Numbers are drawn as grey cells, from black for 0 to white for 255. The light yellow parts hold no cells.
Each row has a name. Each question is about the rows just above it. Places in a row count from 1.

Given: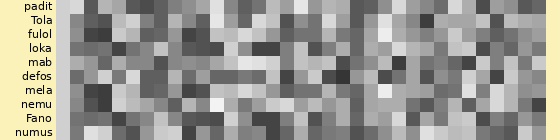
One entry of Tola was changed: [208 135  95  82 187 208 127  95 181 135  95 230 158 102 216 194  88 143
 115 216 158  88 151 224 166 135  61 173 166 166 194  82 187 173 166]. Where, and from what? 17, [82]
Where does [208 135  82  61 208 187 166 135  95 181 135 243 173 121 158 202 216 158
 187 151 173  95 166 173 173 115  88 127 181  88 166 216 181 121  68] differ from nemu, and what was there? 30, [95]
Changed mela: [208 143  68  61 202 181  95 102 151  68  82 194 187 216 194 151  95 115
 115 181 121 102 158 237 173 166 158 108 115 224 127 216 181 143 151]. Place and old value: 23, [166]
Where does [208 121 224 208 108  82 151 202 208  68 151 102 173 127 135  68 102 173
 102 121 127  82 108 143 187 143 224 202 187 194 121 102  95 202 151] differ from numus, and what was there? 33, [88]
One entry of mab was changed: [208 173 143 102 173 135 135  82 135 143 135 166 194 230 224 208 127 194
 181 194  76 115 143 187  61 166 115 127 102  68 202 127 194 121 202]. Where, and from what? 3, [151]
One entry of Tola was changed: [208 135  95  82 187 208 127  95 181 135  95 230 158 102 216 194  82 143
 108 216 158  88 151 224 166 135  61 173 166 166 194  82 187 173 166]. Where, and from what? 19, [115]
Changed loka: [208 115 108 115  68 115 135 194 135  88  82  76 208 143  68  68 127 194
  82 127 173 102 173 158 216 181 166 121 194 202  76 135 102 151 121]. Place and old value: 32, [127]

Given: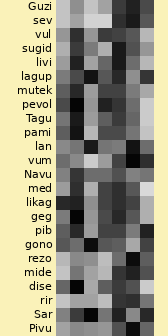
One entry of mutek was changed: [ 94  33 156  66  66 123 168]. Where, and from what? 2, [40]
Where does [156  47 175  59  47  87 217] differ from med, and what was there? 4, [66]
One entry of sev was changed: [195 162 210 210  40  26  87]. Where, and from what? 5, [47]
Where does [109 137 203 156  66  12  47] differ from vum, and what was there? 6, [5]
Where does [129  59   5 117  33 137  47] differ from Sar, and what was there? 7, [40]

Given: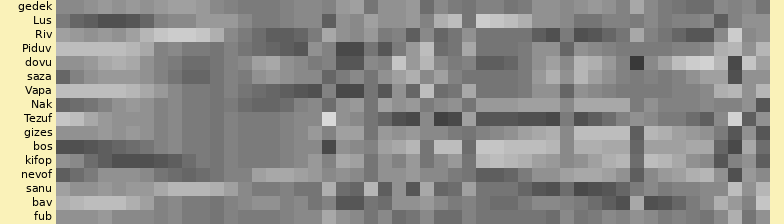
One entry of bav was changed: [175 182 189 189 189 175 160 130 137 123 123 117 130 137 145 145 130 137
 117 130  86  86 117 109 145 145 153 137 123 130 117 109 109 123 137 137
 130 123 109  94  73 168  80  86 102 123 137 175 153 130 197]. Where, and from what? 41, [80]
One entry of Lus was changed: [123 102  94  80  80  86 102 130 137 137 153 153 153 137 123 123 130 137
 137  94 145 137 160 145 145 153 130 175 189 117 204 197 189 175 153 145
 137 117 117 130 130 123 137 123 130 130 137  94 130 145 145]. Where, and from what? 35, [145]
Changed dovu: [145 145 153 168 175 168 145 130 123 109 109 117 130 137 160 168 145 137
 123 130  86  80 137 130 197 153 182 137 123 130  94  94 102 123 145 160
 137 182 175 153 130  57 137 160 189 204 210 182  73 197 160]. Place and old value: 22, [86]
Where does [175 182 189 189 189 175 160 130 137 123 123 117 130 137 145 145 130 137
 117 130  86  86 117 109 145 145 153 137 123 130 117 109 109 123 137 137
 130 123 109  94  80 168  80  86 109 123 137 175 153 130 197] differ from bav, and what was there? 45, [102]
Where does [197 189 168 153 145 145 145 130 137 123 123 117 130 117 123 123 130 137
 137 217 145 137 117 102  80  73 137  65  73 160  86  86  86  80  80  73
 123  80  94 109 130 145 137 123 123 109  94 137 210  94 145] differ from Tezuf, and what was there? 14, [123]
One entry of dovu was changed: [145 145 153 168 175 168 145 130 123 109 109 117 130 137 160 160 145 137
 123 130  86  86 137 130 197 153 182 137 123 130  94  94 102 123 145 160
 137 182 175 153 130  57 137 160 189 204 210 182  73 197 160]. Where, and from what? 16, [168]
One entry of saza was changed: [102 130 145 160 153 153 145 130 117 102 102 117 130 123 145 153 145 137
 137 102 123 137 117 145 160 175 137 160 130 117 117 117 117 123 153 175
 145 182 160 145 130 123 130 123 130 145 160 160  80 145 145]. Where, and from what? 4, [153]

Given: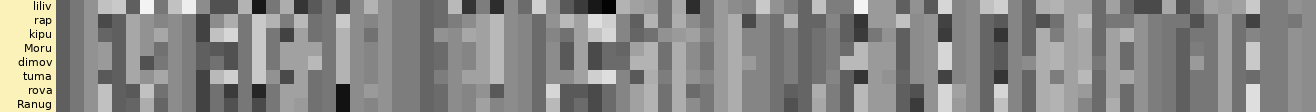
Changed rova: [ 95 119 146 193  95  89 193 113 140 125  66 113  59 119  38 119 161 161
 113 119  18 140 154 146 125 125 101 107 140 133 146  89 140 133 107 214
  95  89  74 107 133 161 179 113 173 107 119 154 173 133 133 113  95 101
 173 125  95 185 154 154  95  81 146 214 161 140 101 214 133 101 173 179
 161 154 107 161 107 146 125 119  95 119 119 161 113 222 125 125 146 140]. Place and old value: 37, [89]
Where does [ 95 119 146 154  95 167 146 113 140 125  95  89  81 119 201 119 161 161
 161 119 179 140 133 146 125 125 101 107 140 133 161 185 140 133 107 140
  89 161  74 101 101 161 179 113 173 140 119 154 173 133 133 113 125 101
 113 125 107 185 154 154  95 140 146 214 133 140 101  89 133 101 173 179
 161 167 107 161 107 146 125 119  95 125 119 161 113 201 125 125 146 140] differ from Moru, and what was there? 40, [107]
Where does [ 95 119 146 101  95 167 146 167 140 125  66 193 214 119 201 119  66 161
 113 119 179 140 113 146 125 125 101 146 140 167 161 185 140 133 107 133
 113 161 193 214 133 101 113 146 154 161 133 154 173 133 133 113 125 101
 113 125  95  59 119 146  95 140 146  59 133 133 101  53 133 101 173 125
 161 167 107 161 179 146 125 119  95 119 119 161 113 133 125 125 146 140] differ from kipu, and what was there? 66, [140]
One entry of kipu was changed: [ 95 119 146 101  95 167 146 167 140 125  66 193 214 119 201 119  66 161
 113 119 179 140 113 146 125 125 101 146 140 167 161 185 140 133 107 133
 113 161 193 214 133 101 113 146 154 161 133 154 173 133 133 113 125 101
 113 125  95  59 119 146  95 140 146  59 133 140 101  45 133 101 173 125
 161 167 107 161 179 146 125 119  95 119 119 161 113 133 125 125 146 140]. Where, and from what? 68, [53]
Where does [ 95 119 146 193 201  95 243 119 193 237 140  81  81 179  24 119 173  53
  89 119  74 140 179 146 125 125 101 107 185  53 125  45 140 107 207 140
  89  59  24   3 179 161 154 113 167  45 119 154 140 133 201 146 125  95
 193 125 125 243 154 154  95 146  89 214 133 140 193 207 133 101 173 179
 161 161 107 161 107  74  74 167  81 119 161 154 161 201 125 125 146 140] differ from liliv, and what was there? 54, [101]

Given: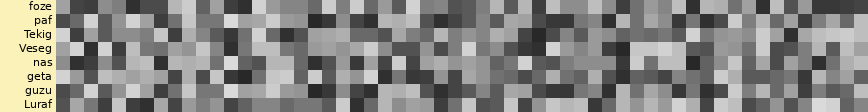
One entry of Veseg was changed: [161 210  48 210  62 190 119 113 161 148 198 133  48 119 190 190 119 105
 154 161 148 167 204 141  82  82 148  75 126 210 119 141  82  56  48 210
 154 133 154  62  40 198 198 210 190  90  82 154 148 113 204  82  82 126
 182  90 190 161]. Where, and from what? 52, [75]
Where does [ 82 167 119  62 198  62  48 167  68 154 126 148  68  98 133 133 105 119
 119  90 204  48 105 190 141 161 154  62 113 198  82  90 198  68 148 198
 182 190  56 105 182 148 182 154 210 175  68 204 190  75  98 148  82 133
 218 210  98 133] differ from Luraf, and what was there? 24, [182]
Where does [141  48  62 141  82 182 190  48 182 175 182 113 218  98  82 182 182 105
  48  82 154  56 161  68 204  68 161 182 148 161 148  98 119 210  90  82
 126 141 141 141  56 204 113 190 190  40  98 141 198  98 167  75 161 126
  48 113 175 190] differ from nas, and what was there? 28, [175]
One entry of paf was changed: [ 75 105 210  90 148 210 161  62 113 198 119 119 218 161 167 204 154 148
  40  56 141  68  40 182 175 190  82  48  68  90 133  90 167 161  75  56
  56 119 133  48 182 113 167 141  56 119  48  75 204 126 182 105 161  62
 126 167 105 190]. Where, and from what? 23, [48]
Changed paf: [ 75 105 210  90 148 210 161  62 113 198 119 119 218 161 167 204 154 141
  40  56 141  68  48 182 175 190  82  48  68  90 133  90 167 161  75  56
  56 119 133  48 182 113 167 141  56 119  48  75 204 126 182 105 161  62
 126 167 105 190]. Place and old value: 18, [148]
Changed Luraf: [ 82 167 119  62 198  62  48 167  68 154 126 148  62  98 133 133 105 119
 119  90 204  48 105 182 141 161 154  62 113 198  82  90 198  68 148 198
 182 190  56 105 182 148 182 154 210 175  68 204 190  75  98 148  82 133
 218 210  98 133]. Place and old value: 13, [68]
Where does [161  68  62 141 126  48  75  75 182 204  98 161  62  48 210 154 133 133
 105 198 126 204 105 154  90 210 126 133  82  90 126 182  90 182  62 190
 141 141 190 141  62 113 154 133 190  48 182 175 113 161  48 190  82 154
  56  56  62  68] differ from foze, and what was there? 20, [204]

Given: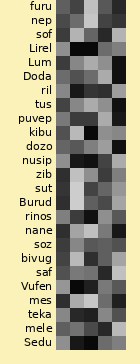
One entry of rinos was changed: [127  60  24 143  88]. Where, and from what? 3, [17]
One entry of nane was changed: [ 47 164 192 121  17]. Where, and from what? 5, [24]

